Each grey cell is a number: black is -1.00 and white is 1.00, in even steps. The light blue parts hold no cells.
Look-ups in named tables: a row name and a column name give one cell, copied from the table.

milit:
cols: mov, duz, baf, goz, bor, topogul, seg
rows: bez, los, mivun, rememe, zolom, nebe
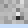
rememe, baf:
0.48
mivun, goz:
0.53
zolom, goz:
0.24
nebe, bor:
0.44
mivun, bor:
0.00
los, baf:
0.43
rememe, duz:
0.45
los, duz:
0.10
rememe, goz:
0.43
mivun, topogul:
0.44
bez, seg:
0.36
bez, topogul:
0.72
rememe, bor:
0.83
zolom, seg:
0.43
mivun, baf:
0.39
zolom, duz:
0.27

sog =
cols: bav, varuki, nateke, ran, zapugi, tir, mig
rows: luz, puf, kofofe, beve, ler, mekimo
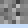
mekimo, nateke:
0.04
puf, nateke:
0.02
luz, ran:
-0.04
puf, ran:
-0.22
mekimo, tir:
0.05
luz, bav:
-0.11
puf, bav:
0.16
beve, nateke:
0.06
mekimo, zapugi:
0.35
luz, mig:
-0.02
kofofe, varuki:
-0.31
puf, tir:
0.04
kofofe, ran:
0.36
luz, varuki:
0.14
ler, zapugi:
0.52
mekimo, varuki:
0.33
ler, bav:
0.17
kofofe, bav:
0.00
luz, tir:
-0.11
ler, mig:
0.07

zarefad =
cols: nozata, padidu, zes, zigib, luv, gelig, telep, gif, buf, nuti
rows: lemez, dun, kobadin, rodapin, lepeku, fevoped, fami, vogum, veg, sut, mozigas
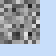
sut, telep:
0.63
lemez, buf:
-0.06
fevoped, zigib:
0.21
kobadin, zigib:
-0.60
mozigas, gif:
0.60
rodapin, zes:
0.20
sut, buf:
0.25
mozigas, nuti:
0.51
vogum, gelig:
0.05
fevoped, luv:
0.16
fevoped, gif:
0.20

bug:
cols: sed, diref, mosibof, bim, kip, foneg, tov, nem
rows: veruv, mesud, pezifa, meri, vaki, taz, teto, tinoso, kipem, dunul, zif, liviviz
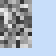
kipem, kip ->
-0.61
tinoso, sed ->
-0.17
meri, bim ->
-0.34
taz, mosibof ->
-0.12
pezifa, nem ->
0.36
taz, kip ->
-0.59
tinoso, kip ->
0.10
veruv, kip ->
0.14
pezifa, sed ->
0.82
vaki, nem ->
-0.36

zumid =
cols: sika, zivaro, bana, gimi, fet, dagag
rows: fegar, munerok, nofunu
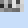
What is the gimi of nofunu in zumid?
-0.12
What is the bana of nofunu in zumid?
0.02
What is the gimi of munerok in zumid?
0.74
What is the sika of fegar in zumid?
0.01
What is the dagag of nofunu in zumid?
0.61
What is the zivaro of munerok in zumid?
0.35
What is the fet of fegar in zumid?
-0.45
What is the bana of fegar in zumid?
-0.02
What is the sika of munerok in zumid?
-0.68
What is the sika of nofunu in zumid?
0.21
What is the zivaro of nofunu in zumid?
-0.04
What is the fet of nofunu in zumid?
-0.16
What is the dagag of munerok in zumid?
0.59
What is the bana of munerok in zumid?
-0.56
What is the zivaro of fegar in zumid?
0.49
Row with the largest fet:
munerok

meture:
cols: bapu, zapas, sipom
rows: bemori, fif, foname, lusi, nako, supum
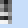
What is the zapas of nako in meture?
-0.71
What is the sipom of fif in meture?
-0.06
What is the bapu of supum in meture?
0.92
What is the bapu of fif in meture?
0.27
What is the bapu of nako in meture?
-0.50
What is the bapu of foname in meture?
0.04
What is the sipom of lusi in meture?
0.22
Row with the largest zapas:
supum

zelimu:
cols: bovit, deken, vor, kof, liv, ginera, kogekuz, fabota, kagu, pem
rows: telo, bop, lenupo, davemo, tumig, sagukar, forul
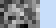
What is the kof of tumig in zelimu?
-0.49
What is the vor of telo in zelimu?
-0.59
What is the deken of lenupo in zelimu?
-0.42
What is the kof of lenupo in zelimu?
0.40
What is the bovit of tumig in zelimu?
-0.46
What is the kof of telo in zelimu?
-0.21
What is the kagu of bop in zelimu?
0.15
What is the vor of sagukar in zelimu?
-0.32
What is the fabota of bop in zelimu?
-0.07
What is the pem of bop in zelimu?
0.37
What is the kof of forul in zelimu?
0.22
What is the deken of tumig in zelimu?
0.22
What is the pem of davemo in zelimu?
0.33
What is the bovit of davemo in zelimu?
-0.75
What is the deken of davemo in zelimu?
0.24
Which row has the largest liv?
lenupo

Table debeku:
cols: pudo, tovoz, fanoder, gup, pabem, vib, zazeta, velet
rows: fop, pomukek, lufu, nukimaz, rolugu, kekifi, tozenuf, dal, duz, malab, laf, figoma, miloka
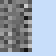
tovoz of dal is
0.09
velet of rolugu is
-0.30
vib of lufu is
0.08
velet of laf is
0.03
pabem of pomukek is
-0.23
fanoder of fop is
-0.45
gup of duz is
-0.16
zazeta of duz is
-0.44

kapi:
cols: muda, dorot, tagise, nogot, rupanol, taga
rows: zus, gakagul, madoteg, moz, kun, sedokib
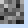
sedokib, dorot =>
0.06
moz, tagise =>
-0.37
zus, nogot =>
0.05
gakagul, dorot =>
0.50
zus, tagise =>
-0.26
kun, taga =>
-0.19
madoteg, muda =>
0.03
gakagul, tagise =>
0.04
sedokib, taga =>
-0.67
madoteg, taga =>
0.03
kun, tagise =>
0.23
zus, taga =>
0.31
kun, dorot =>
0.01
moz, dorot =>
-0.32
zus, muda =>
0.58
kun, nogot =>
0.08
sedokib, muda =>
-0.06
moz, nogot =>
-0.35
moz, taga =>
-0.44
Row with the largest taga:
zus

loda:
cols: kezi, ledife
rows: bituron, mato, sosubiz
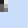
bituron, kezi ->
-0.77
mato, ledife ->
0.46
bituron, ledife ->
0.82
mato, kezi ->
-0.25
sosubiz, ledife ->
0.00
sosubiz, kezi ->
-0.28

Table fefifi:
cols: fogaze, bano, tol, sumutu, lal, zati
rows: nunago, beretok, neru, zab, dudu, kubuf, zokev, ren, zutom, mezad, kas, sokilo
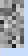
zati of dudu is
0.17
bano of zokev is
0.74
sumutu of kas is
0.55
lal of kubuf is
0.16
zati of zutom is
-0.11
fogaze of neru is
-0.24
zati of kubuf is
-0.04
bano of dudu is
0.17
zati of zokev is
0.34
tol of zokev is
0.41
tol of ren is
0.09
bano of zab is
-0.20
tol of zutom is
-0.17
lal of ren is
0.18
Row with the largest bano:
zokev

